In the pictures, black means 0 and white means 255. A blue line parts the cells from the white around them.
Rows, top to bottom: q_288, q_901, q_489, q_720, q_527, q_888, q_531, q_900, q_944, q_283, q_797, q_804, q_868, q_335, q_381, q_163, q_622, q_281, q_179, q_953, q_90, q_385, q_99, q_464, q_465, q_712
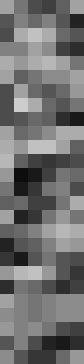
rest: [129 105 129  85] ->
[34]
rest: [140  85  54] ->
[ 54 105 152]
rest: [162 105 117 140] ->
[172 172]
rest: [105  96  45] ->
[25]
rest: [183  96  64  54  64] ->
[76]
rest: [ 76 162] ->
[105  85 105 152]

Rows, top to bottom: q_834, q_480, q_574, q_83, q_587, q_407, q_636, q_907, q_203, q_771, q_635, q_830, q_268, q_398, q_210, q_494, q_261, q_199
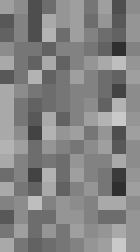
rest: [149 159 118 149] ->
[ 78 159]
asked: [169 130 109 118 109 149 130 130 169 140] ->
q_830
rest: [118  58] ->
[149]
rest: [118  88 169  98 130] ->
[159 179 201 149]

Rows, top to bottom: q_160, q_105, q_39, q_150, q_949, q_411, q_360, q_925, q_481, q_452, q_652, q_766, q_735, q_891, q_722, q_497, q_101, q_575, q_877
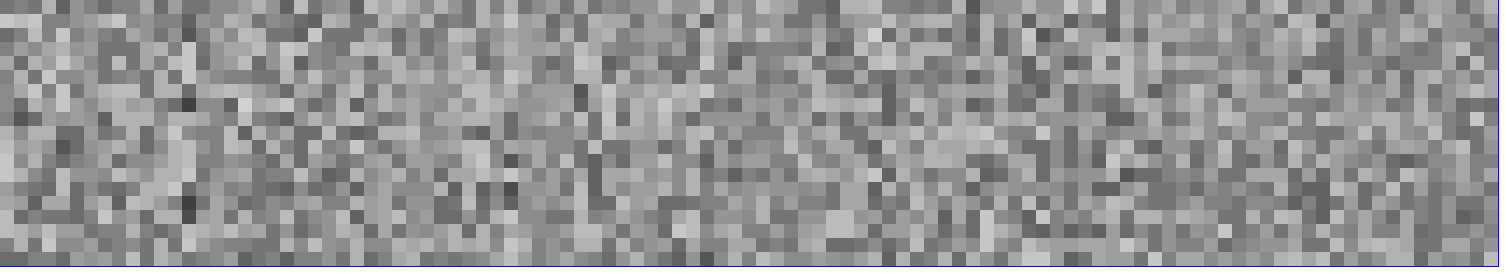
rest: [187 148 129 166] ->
[166 117  98 187 157 129 177 166 166 177 166 187 139 108 108 139 108 148
 108 166 187 117  98 148 148 117 139 187 117 157 157 108 187 157 117 166
 157 139 117 157 166 157 129 166 187 117 148]
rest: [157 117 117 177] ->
[129 187 177 117  98 187 139 166 139 108 166 129 117 148  98 108 139]
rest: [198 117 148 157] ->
[166 117 129 129 187 139  98 108 177 139 157 177 129 157 108 166 166 187
 166 198 166 129 157 129 166  98 166 166 177 148 157 139 177 117 129  98
 129 117 148 117 166 177 166 148 177 198  98 177 148 117 139 139 177  98
 108 148 177 108 157 139 148 148 177  86 108 108 129 139 129 157 117 117
 166 166 166 108 157 108 157 117 177 157 117 187 166 129 148 166 129 166]
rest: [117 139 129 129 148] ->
[139 117 157 166 148 177 117 108 148 117 157 148 129 117 129 166 187 117
 129]
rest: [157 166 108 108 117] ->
[129 129 166 148 177 129 157 129 129 117 166 166 108 129 117 187 157 129
 166 148 117 177 117 187 108 157 117 166 148 187 177 129 117 117 139 157
 129 129 117 139 139 129  98 129  98 117 157 108 166 148 117 129 117 148
 117 117 148]
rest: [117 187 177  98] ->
[157 148 129 129 139 166 139 177 148 148 117 157]

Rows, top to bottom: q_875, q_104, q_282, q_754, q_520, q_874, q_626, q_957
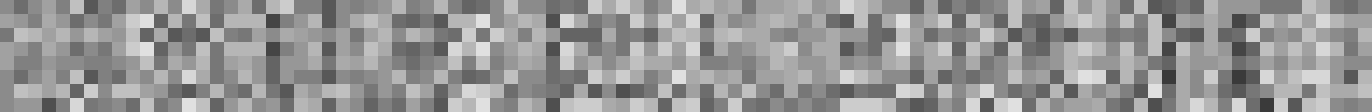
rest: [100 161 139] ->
[100 128 109 161 128  88 204 182 224 139 128 182 161  79 192 204 204 170
 161 204 182 100 192 204 100 128 204 119 109 139 119 139 119 128 204 204
 204 182 119  88 100 151 128 215  88 204 224 109 182 139 161 161 170 119
 100 182  79 119 170 215 182 128 215 109  58 204  88 192 204 139 128 139]
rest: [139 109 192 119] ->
[139 224 192 100 151 182 139 151 109 182 170 100 161 139 100 128 109 161
 128  88 204 182 224 139 128 182 161  79 192 204 204 170 161 204 182 100
 192 204 100 128 204 119 109 139 119 139 119 128 204 204 204 182 119  88
 100 151 128 215  88 204 224 109 182 139 161 161 170 119 100 182  79 119
 170 215 182 128 215 109  58 204  88 192 204 139 128 139]
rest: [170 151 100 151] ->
[151 170 119 170 161 182 151 128 109 128 139 192 128 192 128 151 170 161
 109 204 151 170 139 161 192 170 170 151 182 128 128 139 128 151 182 170
 151 151 170 139 151 139 170 182 128 170 170 128 170 119 139 170 128 139
 151 182 170 151 151 182 161 119 100 170 151 151 161 109 128 161 139 170
 151 182 151 139 139]

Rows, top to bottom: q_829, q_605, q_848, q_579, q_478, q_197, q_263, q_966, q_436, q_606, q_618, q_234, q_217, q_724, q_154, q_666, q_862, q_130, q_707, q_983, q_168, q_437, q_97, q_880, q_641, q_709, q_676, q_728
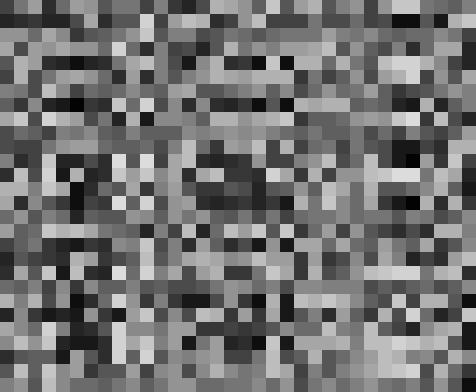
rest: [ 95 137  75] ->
[107 147 107 117 157  95  55  75  86 117 147 127]
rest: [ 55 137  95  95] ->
[127  86  95  75  75  86 117 147 137 107 127  75 137 137 127 127 127  75
  95  75  95 107  75  95 137]
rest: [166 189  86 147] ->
[ 95  75 127  45 107 166 166  36]
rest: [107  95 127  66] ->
[137  55 137  95  95 127  86  95  75  75  86 117 147 137 107 127  75 137
 137 127 127 127  75  95  75  95 107  75  95 137]
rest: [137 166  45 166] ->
[189  55  55  45 210 166  55 177  66 147 147 189 198 220 220 117 189 166
  36]
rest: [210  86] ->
[137 127 147 157  66  66 117 189  75  95 177  86 107 137 157 189 177 127
 137  86 177 137]
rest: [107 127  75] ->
[137 137 127 127 127  75  95  75  95 107  75  95 137]

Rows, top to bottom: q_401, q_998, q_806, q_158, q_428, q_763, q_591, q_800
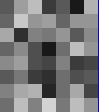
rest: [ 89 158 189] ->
[ 59  89  25 178]
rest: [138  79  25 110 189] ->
[149]

